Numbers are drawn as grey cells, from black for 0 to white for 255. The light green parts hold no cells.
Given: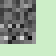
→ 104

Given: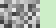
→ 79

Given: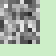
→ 151

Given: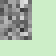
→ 123

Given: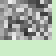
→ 185

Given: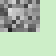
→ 105

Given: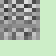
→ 115
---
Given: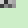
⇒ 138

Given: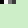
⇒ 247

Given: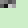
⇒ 21

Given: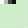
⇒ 184

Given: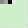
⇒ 165

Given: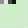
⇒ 232

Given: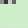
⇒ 57

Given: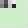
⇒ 65

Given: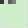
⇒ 216
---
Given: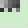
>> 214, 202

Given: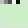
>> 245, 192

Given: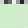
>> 238, 211

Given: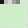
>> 214, 186

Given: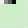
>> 239, 135

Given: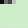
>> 191, 112

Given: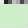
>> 232, 192
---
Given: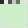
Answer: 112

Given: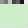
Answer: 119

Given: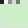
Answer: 145

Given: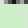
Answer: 110

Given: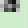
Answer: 127

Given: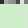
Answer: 139
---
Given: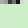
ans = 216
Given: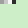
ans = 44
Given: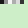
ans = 51
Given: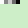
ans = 5
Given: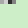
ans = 129
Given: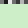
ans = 80
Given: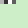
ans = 94
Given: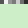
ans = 45
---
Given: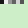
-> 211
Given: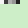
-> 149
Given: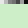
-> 157
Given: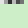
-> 75
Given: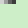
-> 96
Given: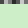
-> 200
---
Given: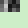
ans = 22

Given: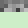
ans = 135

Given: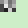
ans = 113

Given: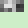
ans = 129

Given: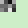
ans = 15

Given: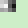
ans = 104

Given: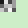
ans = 69
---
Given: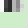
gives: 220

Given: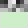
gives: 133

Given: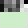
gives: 215

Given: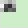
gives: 93

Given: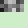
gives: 152

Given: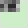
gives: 163
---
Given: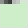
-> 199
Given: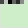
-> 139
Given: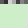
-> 103
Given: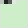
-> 229
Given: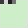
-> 114
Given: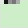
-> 171
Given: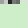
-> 105
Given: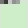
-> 161
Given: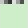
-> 81
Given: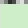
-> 138
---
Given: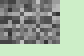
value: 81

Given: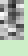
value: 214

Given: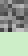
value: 140

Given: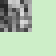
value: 52

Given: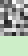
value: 89

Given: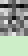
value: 202

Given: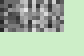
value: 53
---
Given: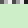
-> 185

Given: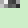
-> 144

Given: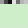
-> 70

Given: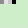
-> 228

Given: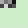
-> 215

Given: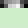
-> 93

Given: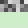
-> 80

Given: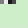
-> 236

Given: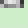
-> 121
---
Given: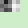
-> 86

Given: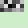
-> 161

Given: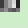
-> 101

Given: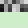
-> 187

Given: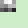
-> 66

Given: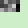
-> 157
